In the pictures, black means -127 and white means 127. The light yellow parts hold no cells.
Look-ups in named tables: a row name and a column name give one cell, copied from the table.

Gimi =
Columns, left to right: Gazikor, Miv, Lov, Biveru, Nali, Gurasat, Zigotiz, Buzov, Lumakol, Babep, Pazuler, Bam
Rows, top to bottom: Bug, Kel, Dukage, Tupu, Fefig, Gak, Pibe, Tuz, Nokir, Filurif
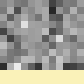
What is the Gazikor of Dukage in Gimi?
34
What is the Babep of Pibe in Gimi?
26
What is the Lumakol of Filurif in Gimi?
62
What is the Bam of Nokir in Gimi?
20
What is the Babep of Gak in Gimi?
3
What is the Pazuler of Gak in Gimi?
-22
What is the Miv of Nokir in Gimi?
-8
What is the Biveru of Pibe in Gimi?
34
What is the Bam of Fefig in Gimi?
36
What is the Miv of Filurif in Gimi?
49
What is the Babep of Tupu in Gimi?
45
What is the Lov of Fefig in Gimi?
31
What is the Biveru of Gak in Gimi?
18
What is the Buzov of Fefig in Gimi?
-52
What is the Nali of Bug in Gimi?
21

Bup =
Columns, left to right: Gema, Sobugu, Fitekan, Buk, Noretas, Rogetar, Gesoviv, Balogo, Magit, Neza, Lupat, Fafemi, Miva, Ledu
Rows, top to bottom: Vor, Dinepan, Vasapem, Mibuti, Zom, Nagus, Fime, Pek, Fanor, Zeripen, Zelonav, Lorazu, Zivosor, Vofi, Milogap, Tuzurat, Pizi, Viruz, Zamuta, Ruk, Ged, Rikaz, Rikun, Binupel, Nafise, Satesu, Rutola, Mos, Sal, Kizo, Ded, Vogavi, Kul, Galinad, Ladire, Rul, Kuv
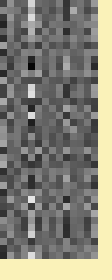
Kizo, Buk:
24
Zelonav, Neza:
6
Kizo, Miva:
24
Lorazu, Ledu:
-63
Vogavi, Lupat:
-22
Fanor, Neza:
25
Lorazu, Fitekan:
-8
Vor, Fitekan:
-31
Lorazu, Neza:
-24
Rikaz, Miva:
17

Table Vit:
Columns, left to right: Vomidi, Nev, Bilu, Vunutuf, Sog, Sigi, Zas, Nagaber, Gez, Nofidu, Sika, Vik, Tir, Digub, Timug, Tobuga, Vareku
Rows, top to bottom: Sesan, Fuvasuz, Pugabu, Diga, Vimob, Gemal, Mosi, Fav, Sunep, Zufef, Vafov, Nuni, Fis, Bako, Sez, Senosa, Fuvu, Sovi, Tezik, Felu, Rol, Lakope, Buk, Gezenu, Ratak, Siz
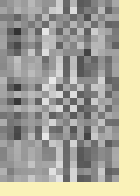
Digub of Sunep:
-27
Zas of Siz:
37
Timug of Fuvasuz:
57
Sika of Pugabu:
-20
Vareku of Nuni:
-20
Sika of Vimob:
-17
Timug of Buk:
11
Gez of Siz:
98
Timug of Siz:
57
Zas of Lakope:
4

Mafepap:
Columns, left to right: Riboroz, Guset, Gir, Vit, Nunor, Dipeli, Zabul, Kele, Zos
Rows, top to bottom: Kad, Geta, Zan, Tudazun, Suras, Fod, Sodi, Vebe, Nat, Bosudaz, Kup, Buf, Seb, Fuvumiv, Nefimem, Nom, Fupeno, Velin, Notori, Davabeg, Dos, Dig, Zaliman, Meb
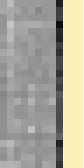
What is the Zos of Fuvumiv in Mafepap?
-36
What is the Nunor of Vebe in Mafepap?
29
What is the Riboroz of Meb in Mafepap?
48
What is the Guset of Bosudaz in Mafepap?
36
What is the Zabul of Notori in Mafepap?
35
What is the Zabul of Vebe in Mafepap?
22
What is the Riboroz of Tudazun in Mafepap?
19
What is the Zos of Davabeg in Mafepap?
-28
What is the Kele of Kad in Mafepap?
22
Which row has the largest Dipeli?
Tudazun

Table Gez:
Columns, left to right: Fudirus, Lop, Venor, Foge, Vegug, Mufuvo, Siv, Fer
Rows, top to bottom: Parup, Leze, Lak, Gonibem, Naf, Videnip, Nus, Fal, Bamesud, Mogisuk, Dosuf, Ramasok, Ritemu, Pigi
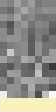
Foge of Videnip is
4
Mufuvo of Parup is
-7
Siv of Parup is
1
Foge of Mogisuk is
-24
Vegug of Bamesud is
28
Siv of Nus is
-11
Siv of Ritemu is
-10
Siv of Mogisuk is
-35
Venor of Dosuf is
26
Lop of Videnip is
20
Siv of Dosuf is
-33
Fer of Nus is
-13
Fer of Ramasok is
4
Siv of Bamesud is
33
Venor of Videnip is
19
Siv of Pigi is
64
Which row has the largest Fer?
Pigi

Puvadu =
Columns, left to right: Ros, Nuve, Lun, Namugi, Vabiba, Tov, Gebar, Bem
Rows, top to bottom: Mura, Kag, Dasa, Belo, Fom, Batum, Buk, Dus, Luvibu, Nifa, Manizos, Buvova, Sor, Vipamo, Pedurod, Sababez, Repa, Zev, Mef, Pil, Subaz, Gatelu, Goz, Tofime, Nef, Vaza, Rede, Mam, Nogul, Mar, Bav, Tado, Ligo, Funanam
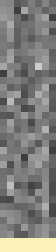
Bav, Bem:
-57
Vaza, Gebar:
7
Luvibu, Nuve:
37
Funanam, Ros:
5
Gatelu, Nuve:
-10
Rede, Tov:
-46
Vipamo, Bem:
-29
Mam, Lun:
5
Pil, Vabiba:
29
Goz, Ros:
3
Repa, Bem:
-9

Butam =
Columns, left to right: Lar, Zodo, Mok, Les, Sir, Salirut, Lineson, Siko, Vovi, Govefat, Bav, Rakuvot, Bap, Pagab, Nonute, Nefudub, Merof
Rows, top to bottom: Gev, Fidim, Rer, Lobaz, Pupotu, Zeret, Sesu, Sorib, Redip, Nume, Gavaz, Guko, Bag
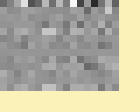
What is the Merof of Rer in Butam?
13
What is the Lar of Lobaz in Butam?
19
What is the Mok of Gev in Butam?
40
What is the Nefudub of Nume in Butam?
39
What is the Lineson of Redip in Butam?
8
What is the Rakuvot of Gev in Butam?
-59
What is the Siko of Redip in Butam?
40
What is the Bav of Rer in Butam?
15
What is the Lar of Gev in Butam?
-21
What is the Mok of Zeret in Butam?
29
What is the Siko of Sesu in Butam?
10
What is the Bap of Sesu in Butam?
11
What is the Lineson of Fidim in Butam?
19

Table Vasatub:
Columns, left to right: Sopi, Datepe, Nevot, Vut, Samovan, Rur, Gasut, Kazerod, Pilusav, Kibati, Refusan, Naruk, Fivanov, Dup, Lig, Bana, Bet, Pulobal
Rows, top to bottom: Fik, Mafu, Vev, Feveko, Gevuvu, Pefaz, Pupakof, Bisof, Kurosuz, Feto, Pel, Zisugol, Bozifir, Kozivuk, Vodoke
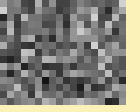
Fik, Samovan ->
-64
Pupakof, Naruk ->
4
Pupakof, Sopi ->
44
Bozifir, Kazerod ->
-29
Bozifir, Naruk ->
-99
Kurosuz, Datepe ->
-92
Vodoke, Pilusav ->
-19
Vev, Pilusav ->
-16
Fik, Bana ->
-41
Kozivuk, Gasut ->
-16
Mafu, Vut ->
-36
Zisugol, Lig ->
22
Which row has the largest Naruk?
Gevuvu

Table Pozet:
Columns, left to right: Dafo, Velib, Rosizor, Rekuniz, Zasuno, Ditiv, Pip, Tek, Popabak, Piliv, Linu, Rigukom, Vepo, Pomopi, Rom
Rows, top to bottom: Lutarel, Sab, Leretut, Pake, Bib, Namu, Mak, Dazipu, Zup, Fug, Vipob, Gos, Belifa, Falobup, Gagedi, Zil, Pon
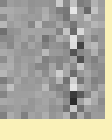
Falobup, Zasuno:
32
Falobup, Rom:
26
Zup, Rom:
24
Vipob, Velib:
36
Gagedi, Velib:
37
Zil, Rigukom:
-15
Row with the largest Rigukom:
Bib

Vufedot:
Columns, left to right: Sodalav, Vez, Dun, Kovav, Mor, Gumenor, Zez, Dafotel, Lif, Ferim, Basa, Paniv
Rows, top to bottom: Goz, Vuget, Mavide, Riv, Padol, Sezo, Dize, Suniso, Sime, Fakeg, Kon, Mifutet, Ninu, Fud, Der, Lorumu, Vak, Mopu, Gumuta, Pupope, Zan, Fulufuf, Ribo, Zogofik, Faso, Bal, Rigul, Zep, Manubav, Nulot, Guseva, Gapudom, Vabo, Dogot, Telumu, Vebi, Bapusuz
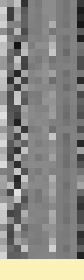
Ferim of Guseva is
-10
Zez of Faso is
10
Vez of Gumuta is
-6
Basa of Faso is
1
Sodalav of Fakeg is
24
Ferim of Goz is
-9
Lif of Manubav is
-2
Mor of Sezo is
5
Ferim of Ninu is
-19
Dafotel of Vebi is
80
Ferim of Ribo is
-15
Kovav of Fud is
-26
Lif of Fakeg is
0
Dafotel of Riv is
46
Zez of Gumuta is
16
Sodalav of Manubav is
24
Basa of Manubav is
3
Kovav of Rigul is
30
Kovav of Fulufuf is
66
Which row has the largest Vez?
Rigul

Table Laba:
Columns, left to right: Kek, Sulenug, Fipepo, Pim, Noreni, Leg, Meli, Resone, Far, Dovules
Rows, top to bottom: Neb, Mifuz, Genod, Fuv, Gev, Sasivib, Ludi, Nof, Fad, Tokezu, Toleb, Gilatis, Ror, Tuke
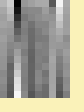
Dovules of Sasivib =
13
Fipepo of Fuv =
-53
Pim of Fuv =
2
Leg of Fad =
0
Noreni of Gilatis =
-27
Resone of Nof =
32
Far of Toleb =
-10
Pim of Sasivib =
2
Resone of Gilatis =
35
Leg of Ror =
-1
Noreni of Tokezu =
-27
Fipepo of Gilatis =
93
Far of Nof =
13
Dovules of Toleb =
20
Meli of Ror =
-18
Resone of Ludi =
26
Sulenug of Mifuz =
64
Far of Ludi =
24
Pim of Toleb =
1
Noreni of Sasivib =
-20

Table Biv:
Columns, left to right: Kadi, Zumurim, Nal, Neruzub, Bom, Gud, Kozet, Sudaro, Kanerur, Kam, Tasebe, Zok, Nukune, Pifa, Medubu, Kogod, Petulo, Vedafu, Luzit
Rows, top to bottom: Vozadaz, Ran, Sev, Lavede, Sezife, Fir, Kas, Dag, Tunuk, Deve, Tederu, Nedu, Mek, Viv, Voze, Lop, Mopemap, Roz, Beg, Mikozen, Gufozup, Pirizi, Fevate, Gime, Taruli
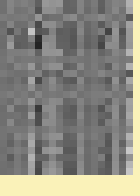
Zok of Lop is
-1
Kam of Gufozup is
-29
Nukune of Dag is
-15
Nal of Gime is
-6
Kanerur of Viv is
-9
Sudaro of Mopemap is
13
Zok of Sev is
-15
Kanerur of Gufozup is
-18
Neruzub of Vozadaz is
0
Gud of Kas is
-91
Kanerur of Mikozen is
17
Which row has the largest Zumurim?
Kas

